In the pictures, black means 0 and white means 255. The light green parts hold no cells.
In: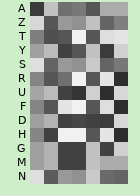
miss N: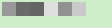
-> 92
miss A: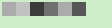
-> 120
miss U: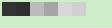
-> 65
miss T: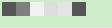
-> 79
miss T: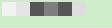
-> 79
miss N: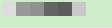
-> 106
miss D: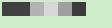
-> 71

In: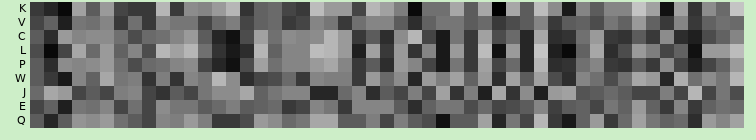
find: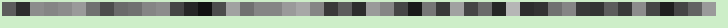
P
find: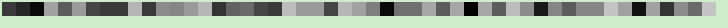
K
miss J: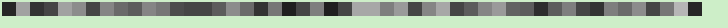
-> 84
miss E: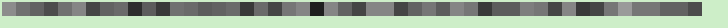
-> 63
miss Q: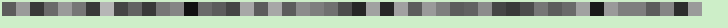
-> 148
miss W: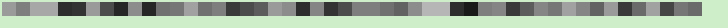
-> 174

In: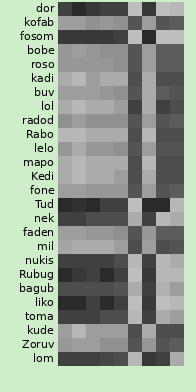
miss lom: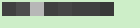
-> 171
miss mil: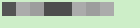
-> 165
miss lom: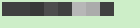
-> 70
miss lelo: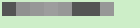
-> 171
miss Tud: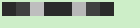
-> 49
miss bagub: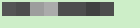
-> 177

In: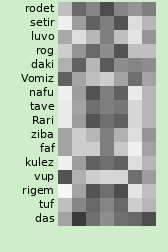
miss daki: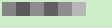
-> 176
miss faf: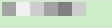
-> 199
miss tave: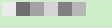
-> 119
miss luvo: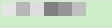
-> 169
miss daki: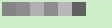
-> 90

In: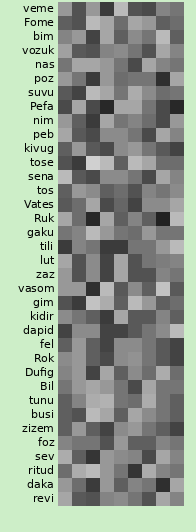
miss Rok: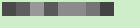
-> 146
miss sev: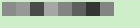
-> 172
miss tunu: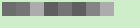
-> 178
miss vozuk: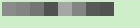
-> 160
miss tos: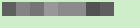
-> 109
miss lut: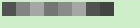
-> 125
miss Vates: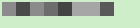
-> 102

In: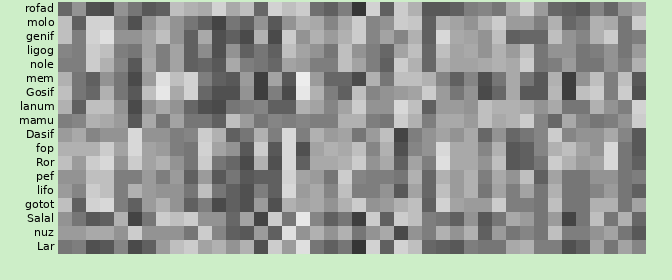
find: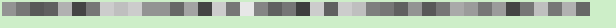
Salal
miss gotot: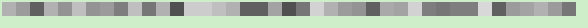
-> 74
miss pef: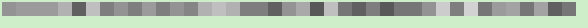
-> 103
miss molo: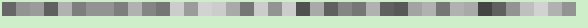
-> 198
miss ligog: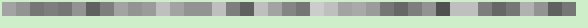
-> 140
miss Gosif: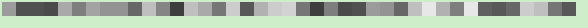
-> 183
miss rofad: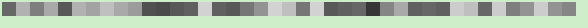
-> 111

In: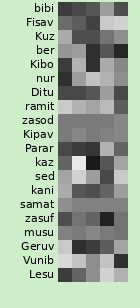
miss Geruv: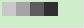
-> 60
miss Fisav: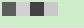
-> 107
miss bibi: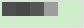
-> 60
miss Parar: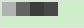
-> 54
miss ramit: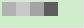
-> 186
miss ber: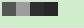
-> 149
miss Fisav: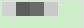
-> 66

